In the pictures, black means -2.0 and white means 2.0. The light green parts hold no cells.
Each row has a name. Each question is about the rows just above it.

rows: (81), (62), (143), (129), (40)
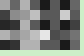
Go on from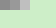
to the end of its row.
[-0.6 -0.6  1.2 -0.6]
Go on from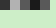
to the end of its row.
[-1.6 -1.0]
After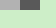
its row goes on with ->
[-1.6 -0.4]
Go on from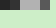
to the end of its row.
[-0.6 -1.6 -0.4]
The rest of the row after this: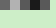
[-1.6 -0.4]
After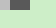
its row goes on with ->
[ 1.2 -0.6]

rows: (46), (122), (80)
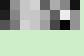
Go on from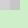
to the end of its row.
[ 0.5 -0.9 -1.9  0.3]
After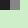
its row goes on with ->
[ 1.1  1.1  0.7 -0.5  1.7  0.3]
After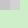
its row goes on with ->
[-0.5  0.7  0.1 -1.7]
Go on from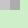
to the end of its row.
[-0.5  1.7  0.3]
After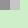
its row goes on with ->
[ 1.3 -0.5  0.7  0.1 -1.7]
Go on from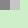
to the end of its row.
[ 1.1  0.7 -0.5  1.7  0.3]

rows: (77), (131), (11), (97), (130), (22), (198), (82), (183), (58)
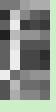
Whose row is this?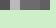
(183)
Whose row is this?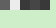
(11)
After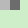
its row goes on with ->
[-0.3 -0.5]
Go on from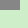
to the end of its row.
[-0.3]
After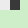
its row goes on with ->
[-0.9 -1.1]

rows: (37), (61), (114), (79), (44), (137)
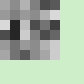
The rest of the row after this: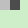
[-0.2 -1.0]
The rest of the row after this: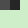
[ 1.2  0.0 -0.8 -0.4]
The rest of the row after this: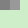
[0.2 0.8 1.4]
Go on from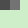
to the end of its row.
[-1.0]
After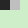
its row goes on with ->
[-0.8 -0.2 -1.0]
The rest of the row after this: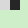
[ 1.0 -0.8 -0.2 -1.0]
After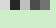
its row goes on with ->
[-1.0]

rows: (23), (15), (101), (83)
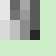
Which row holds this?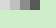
(101)
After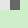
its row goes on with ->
[ 0.6 -0.6]

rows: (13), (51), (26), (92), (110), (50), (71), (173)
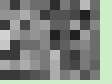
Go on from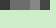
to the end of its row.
[-0.5 -0.1  0.1 -0.3]
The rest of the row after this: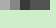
[-0.9 -1.5 -0.5]
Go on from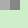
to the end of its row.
[-1.1 -0.7 -0.7 -0.9 -1.5 -0.5]
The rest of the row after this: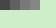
[-0.3]

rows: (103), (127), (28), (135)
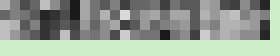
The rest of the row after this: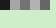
[ 1.4 -0.2  0.4  0.6 -0.2  0.6  0.6 -0.6  0.8  0.4  0.8  1.0  0.0  0.4
  0.0]
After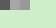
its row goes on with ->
[-0.8 -1.0  0.2 -0.6 -1.4]
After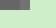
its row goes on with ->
[-1.0 -0.2 -0.6 -0.6  0.6  0.4 -0.8 -1.0  0.2 -0.6 -1.4]
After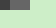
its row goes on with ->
[-0.2 -1.0 -0.2 -0.6 -0.6  0.6  0.4 -0.8 -1.0  0.2 -0.6 -1.4]
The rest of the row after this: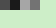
[ 0.8 -0.4  1.4 -0.2  0.4  0.6 -0.2  0.6  0.6 -0.6  0.8  0.4  0.8  1.0
  0.0  0.4  0.0]
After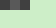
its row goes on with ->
[ 0.4 -0.4  0.2  0.6 -1.0 -0.6  0.4 -0.4  0.0  0.2  0.4 -0.6  0.4  0.0
  0.8  0.8  0.6  0.4 -1.2]
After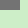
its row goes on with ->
[-1.6 -0.2  0.2 -1.0  1.2  0.4  0.8  0.6  0.2  0.2 -1.4]

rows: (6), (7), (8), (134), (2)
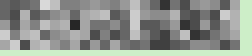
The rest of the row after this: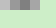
[-0.6  0.4 -0.4  0.6 -0.2 -0.4 -0.2 -1.0 -1.0 -0.6 -0.4  0.2  0.2  0.0
 -0.8 -0.2]
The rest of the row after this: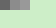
[ 0.8  0.6 -0.8  0.0 -0.8 -0.4  1.0  0.0 -0.6 -1.0  0.0  1.0 -1.2 -0.8
 -0.2  0.2  0.6]

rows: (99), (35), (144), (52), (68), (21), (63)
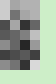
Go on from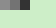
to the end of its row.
[1.4]
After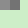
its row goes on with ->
[-1.2  1.4]
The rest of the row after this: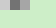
[0.8]

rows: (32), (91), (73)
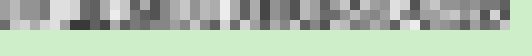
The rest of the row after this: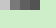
[ 0.1  0.7  1.1  0.3  0.9  0.7  1.7  0.7 -0.5  0.7 -0.9  0.3 -0.1 -0.7
  0.9  0.5 -0.3 -0.3  0.3  0.9  0.3  0.1  0.5  1.5  0.1 -0.3  0.5  0.5
  0.9  1.1  0.3  0.9 -0.7  1.3 -0.7]
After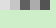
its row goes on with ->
[ 0.1  0.7  1.1  0.3  0.9  0.7  1.7  0.7 -0.5  0.7 -0.9  0.3 -0.1 -0.7
  0.9  0.5 -0.5  0.5  1.1 -0.7  1.1  0.5  0.3  1.5  1.3 -0.7  0.7  1.1
  0.3  0.3  0.1  0.3 -0.1 -0.1 -0.5]
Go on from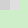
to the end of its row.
[ 0.5 -1.1 -1.1 -0.5 -0.9  0.7 -0.5 -0.1 -0.3  0.1  0.1  0.5  0.1  1.1
  0.1 -0.5  1.3 -0.3  1.3  0.5 -0.5  0.7  0.1  1.1 -0.5  0.1 -0.7  1.1
  0.9 -0.1  0.1  0.7  0.3 -0.5  1.3  1.7 -0.5  0.5  0.3  0.1 -0.5  0.5
 -0.3 -0.1  1.1]
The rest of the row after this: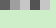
[ 0.5  0.3  1.5  1.3 -0.7  0.7  1.1  0.3  0.3  0.1  0.3 -0.1 -0.1 -0.5]
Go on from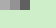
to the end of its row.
[ 1.3  1.7 -0.5  0.5  0.3  0.1 -0.5  0.5 -0.3 -0.1  1.1]
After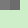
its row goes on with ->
[ 0.1  0.1  0.5  0.1  1.1  0.1 -0.5  1.3 -0.3  1.3  0.5 -0.5  0.7  0.1
  1.1 -0.5  0.1 -0.7  1.1  0.9 -0.1  0.1  0.7  0.3 -0.5  1.3  1.7 -0.5
  0.5  0.3  0.1 -0.5  0.5 -0.3 -0.1  1.1]

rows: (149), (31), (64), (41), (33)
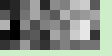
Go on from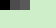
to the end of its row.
[-1.4  0.6  0.0  1.2  1.6 -1.2]
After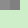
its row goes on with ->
[ 1.0  1.2 -0.6]
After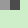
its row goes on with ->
[-1.2 -0.4  0.0 -0.4 -0.2 -0.2]
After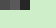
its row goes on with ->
[ 0.6  0.0  1.2  1.6 -1.2]
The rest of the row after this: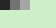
[-0.2 -0.6  0.8  0.2  0.4  0.6]
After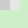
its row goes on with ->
[-1.2]
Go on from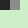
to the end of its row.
[ 0.0  1.0  1.2 -0.6]

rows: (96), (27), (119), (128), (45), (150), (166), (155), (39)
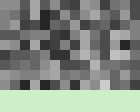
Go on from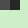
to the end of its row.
[-0.4 -0.6  0.4 -1.0 -0.6 -0.4 -1.0 -0.4  0.0]
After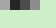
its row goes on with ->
[-1.2  0.6  0.2  1.2 -0.4 -0.2 -1.0]

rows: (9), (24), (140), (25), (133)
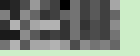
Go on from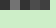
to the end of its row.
[0.2]
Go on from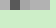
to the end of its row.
[-1.2 -0.2 -1.2 -0.8 -1.0  0.2]
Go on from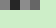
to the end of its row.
[-1.2 -1.0 -0.4 -0.2 -1.0 -0.6 -1.0 -0.4]
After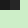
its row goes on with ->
[-0.8  0.4 -0.6 -1.0 -2.0 -0.2 -1.0 -0.6 -1.0  0.6]
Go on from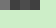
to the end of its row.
[-0.2]
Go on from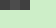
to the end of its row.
[-0.2]
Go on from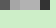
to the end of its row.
[-0.2 -1.2 -0.8 -1.0  0.2]

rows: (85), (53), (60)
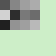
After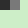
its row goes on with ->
[-0.3]
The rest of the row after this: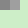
[0.7]

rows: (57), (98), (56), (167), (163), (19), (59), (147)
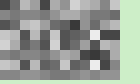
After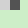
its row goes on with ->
[-0.3  0.5 -0.7  0.9  0.7]
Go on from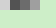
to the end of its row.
[-0.7  0.9  0.7]
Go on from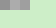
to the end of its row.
[-0.9 -1.1 -0.7  0.7]

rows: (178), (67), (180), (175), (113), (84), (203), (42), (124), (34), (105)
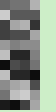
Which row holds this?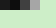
(105)
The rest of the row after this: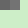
[-0.2  0.8]
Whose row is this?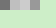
(34)

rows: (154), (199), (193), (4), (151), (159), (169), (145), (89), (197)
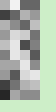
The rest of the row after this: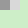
[ 1.2 -0.2]
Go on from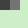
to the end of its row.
[0.8 1.0]

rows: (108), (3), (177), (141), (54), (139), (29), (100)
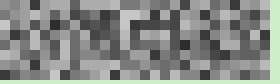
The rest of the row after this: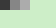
[ 0.1 -0.7 -0.1  0.1]
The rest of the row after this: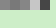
[-0.1  0.1  0.5  0.9 -1.1  0.7  0.5 -0.5  0.9 -0.3  0.9  0.1  0.1 -1.1
  0.1  0.7  0.1 -0.7 -0.1  0.1]
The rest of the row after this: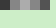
[-0.1  0.1]

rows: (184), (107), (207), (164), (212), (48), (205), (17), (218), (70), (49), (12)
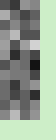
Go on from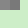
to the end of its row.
[-0.1 -0.9]
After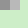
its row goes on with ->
[-0.7 -0.7]
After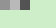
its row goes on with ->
[-0.7]
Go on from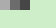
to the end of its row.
[-0.5]
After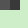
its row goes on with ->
[0.3 0.1]

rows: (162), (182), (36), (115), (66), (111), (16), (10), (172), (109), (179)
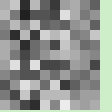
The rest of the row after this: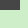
[-0.7  0.5  0.3 -0.9]
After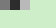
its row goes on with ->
[-1.1  1.3  0.9  1.3 -0.1  0.1  1.1]
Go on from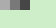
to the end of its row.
[-0.3  0.3  0.7  0.9  0.7  0.3  0.1]
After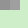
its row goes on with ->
[-0.5]
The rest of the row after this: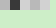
[-0.1  0.1  1.1]
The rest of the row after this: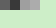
[ 0.1 -0.5]

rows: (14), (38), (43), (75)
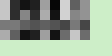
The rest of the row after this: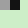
[-0.3  1.1 -0.3]
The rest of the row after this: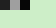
[ 1.3 -0.5  0.3]
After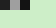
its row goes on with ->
[-0.3  1.1 -0.3]
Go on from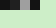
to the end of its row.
[-0.3  1.1 -0.3]
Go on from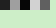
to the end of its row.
[0.3]

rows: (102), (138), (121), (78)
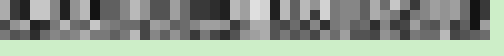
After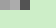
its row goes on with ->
[-0.1 -0.7 -0.3 -0.9  0.3 -0.3  0.5 -0.7 -0.7 -0.9  0.3 -0.1 -1.1 -0.1
 -0.3 -0.3  0.9 -0.9 -0.7 -0.5 -0.3]
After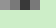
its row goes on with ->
[-0.3 -0.3  0.9 -0.9 -0.7 -0.5 -0.3]
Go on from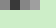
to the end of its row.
[ 0.3  0.5 -0.3 -1.7 -1.1]
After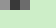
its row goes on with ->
[ 0.7  0.7 -0.7 -0.9 -0.3 -1.1  0.1 -1.3 -0.1  0.1 -0.5 -0.3 -1.3  0.1
 -1.1 -0.9  0.5 -0.5 -0.7  0.3 -1.1 -0.5 -1.7  0.5]
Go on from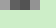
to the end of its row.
[-1.1 -0.5 -1.7  0.5]

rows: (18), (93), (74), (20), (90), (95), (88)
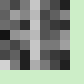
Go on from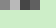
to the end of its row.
[0.1]
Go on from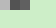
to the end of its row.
[0.3]
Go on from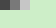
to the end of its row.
[-0.3 -0.9 -1.5]
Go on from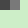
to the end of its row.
[ 1.1 -0.3 -0.9 -1.5]
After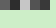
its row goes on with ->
[-1.3]

